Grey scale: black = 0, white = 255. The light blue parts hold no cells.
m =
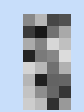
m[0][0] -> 136
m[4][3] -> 177
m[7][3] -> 153
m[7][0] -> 205
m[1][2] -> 113
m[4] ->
[212, 184, 112, 177]
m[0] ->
[136, 182, 70, 80]
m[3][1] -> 122

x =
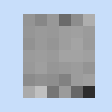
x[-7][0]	148
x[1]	[150, 154, 152, 158, 160, 155]
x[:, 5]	[174, 155, 154, 160, 148, 160, 44]
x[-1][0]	170
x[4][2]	150
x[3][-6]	155
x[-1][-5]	192
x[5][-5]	145
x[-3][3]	153
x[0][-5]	135
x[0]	[148, 135, 152, 106, 141, 174]
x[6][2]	117

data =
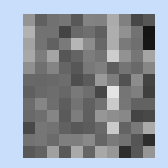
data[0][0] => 148
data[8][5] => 95
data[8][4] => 125
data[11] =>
[88, 98, 160, 89, 169, 101, 168, 151, 45, 87, 149]
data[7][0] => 108
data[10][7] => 122
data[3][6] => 116
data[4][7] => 94
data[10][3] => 127
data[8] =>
[105, 111, 133, 90, 125, 95, 150, 142, 136, 68, 72]
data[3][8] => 146
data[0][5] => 131
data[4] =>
[143, 112, 132, 101, 87, 120, 127, 94, 116, 105, 134]
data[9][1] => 118
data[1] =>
[178, 114, 114, 68, 105, 111, 95, 174, 145, 114, 20]
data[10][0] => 114
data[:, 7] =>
[171, 174, 173, 205, 94, 125, 228, 202, 142, 202, 122, 151]
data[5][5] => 91
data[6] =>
[95, 105, 109, 103, 121, 110, 71, 228, 117, 127, 63]
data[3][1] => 125
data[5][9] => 140
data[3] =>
[168, 125, 164, 86, 100, 125, 116, 205, 146, 118, 164]
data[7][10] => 98

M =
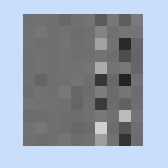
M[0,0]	112
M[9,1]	118
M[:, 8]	[94, 117, 41, 77, 119, 36, 118, 98, 187, 85, 52]
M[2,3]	115
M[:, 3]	[104, 114, 115, 113, 114, 112, 120, 112, 109, 109, 117]
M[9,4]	104
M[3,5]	112
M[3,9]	101
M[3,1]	113
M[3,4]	111
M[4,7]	115
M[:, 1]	[113, 118, 111, 113, 114, 101, 114, 113, 109, 118, 109]
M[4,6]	171
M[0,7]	119
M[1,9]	117
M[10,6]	157
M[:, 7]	[119, 112, 114, 110, 115, 104, 107, 107, 113, 108, 114]
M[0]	[112, 113, 112, 104, 112, 115, 92, 119, 94, 122]
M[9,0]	113
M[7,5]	112
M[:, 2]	[112, 112, 112, 111, 112, 111, 112, 113, 111, 111, 112]
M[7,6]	59
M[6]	[109, 114, 112, 120, 103, 108, 124, 107, 118, 109]
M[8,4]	109
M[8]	[108, 109, 111, 109, 109, 113, 120, 113, 187, 116]

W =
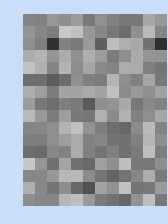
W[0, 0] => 133
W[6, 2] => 124
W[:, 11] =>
[152, 133, 47, 146, 116, 120, 162, 131, 167, 131, 142, 124, 142, 123, 155, 120]
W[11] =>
[109, 106, 135, 131, 172, 128, 116, 129, 112, 122, 191, 124]
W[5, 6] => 124
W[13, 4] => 185
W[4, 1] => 177
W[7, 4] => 121
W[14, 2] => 117
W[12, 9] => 120
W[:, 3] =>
[143, 200, 130, 172, 179, 108, 163, 127, 158, 179, 158, 131, 165, 184, 141, 183]
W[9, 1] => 135
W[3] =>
[172, 180, 149, 172, 145, 175, 156, 123, 142, 171, 149, 146]
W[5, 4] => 144
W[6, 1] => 158
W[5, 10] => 165
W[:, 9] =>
[120, 143, 168, 171, 171, 129, 153, 119, 129, 139, 128, 122, 120, 135, 117, 147]
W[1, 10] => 186
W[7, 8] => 169
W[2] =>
[143, 127, 50, 130, 121, 154, 95, 189, 174, 168, 114, 47]
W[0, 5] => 122
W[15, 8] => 104
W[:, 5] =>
[122, 152, 154, 175, 166, 128, 171, 90, 118, 146, 129, 128, 105, 139, 81, 154]
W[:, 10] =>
[167, 186, 114, 149, 128, 165, 143, 138, 142, 187, 181, 191, 119, 173, 120, 190]
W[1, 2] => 127
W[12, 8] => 190

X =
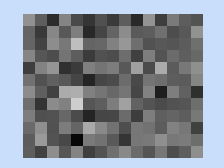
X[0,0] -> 145
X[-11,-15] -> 100
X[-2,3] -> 72
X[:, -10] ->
[53, 40, 100, 59, 127, 36, 128, 85, 36, 169, 122, 63]
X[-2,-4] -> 143
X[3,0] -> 133
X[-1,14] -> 142
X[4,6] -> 116
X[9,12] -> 130
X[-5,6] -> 94
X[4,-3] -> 91
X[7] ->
[110, 51, 139, 129, 206, 85, 94, 125, 161, 98, 84, 75, 82, 85, 110]
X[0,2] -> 44
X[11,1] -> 66
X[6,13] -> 97
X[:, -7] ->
[93, 140, 151, 109, 88, 108, 117, 161, 107, 78, 53, 137]
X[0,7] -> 58
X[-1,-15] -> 94
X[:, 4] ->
[74, 126, 190, 93, 59, 69, 174, 206, 75, 101, 7, 132]
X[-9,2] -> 77
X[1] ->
[100, 57, 135, 88, 126, 40, 69, 100, 140, 90, 93, 112, 77, 88, 146]
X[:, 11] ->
[62, 112, 88, 83, 171, 110, 30, 75, 95, 92, 143, 119]
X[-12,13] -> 93
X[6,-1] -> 47
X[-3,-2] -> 119
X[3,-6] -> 64
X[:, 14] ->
[83, 146, 111, 104, 143, 133, 47, 110, 120, 64, 109, 142]
